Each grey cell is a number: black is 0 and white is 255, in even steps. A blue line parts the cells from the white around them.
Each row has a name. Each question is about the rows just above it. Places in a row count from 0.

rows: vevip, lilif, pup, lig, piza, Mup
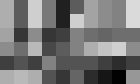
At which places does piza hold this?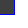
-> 0 2 7 9
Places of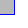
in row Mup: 1
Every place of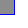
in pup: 2
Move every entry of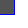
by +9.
[92]

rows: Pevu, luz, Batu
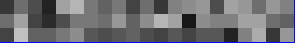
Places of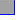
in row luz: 1 12 17 18
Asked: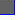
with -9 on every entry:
[89]
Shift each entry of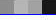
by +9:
[150 190 171  32]
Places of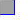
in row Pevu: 4 16

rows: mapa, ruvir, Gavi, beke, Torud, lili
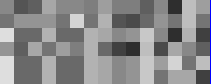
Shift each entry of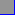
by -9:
[139]
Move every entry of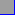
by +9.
[167]
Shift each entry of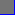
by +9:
[125]
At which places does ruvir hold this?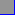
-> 1 2 3 11
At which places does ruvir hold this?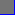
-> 0 4 6 12 14
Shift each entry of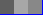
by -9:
[ 86 158 127]
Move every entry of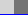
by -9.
[203 107]

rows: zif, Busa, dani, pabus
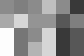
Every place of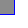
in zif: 0 2 4
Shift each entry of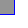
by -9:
[139]

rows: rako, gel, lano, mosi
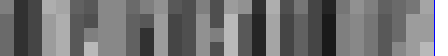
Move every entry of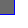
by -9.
[97]
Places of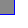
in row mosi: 7 8 25 28
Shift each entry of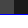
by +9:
[78 35]
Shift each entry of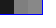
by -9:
[ 17 118 127]
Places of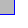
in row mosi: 6 16 30

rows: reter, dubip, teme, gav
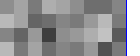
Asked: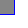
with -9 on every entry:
[124]
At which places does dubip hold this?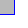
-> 0 7
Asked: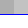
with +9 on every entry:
[183 203]
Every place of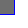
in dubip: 3
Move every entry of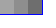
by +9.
[173 151 119]
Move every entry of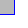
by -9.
[176]

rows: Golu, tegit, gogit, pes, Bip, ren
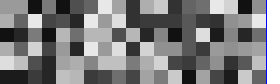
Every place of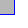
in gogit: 4 6 7 9
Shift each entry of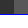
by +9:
[59 97]
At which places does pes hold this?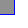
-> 11 12 16
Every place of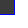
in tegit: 10 11 12 14
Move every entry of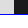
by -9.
[213  18]

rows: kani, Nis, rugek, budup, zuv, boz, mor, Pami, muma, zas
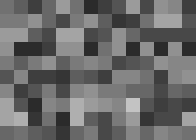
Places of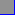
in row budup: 0 4 5 8 10 12
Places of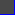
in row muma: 7 11 12
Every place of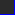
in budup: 1 2 6 9 11 13
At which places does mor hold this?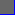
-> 9 10 12
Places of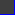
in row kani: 2 7 13
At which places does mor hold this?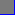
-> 3 7 8
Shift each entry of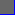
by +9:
[112]

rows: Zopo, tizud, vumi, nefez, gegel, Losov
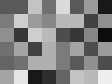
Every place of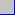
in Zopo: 2
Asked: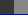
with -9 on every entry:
[ 46 126]
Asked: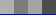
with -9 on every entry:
[167 114 155  68]
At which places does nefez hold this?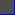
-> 6
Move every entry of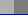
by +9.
[185 132]

